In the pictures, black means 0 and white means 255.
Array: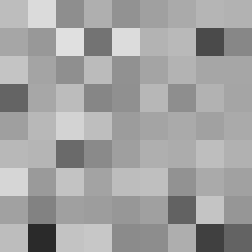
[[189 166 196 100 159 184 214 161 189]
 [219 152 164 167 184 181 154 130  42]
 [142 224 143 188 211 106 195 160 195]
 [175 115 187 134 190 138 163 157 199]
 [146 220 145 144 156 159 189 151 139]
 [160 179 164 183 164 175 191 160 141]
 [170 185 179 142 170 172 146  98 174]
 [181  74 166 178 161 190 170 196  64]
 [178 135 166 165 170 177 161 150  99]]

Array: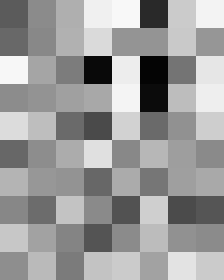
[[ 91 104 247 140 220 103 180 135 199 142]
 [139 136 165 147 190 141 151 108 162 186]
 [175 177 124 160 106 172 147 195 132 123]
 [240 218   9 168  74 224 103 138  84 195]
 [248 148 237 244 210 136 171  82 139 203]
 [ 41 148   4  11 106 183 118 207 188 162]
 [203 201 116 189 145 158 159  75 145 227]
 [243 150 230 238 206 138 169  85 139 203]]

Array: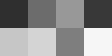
[[ 47 198]
 [108 212]
 [152 126]
 [ 56 246]]

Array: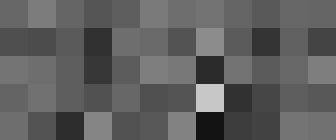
[[103  79 116 100 110]
 [124  76 110 113  83]
 [101  90  94  94  45]
 [ 85  49  55  81 132]
 [ 94 110  92 103  82]
 [122 105 126  80  87]
 [110  83 120  84 130]
 [114 140  42 199  19]
 [101  91 114  49  61]
 [ 89  51  91  70  66]
 [103  96 104  94 116]
 [101  68 126  88 113]]

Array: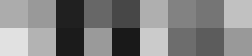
[[172 225]
 [153 179]
 [ 32  27]
 [103 154]
 [ 71  25]
 [175 203]
 [130 109]
 [117  92]
 [193 153]]

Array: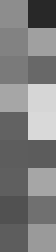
[[141 130 122 166  98  93  95  81  93]
 [ 40 160 104 214 217  92 166 112 154]]
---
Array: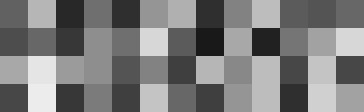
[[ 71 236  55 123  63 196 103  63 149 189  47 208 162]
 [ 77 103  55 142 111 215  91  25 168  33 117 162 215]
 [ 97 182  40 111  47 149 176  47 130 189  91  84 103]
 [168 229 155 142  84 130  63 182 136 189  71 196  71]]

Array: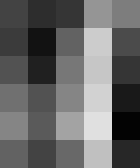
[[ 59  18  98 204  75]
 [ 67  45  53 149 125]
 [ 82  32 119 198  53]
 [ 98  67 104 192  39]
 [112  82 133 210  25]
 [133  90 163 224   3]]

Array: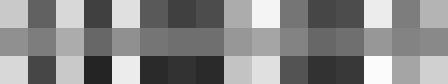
[[144 125 172 103 144 117 111 111 151 165 131 103 111 151 131 137]
 [201  97 216  64 224  89  64  76 172 244 117  70  76 236 125 180]
 [216  70 201  36 236  42  50  42 195 224  83  50  56 251 165 208]]

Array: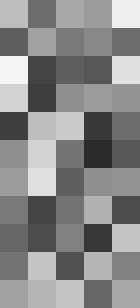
[[ 62 189 203  56 108]
 [ 95 161 121 136 108]
 [102  75 129  56 197]
 [115 197  81 182 129]
 [121  68 115 176  75]
 [142 210 115  42  87]
 [155 224  95 142 148]
 [161 182 197 102 168]
 [189 108 168 155 237]
 [210  62 142 155 148]
 [245  68  95  87 224]]

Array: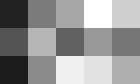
[[ 28 138 239 226 175]
 [ 34 123 167 255 206]
 [ 85 182  97 152 117]]

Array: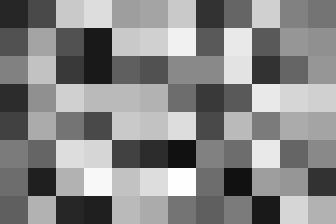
[[ 38  73 201 221 158 164 201  50 101 208 129 116]
 [ 44 144 208 186 186 178 109  57  89 233 214 208]
 [ 65 171 116  73 201 194 221  73 186 123 171 164]
 [ 81 164  81  25 201 208 241  89 233  89 150 144]
 [ 95 178  38  31 186 171 116  95 123  25 214 178]
 [109  31 178 248 194 221 254 109  17 158 150  50]
 [123 101 221 214  65  44  17 129 109 233 101 137]
 [129 194  57  25  95  81 137 137 227  50 101 150]]
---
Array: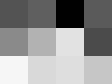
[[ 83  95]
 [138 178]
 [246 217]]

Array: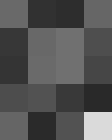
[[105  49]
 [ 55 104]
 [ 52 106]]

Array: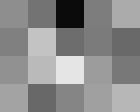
[[142 115]
 [128 195]
 [145 186]]

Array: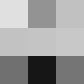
[[224 147]
 [194 196]
 [112  22]]

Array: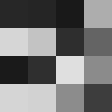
[[ 39  37]
 [214 195]
 [ 26  47]]

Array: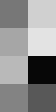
[[119 208]
 [166 227]
 [185   7]]
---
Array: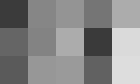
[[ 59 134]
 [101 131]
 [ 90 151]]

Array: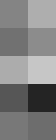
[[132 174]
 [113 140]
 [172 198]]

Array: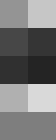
[[148 198]
 [ 71  53]
 [ 48  36]]

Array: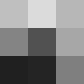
[[191 219]
 [132  81]
 [ 32  36]]

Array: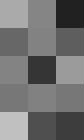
[[170 133]
 [103 130]
 [131  53]]

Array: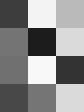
[[ 61 243]
 [116  28]
 [112 248]]

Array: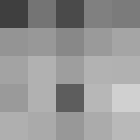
[[ 63 116]
 [148 152]
 [163 177]]

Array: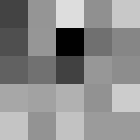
[[ 67 149]
 [ 79 150]
 [ 97 113]]

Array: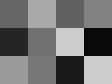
[[101 169]
 [ 37 113]
 [155 119]]
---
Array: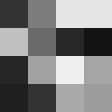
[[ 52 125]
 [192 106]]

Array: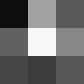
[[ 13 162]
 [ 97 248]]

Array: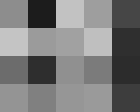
[[141  28]
 [196 155]]

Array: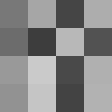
[[120 166]
 [108  61]]

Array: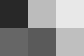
[[ 40 188]
 [102  90]]

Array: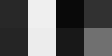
[[ 40 239]
 [ 37 236]]

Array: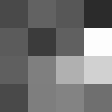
[[73 98]
 [91 59]]

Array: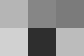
[[181 134]
 [209  46]]
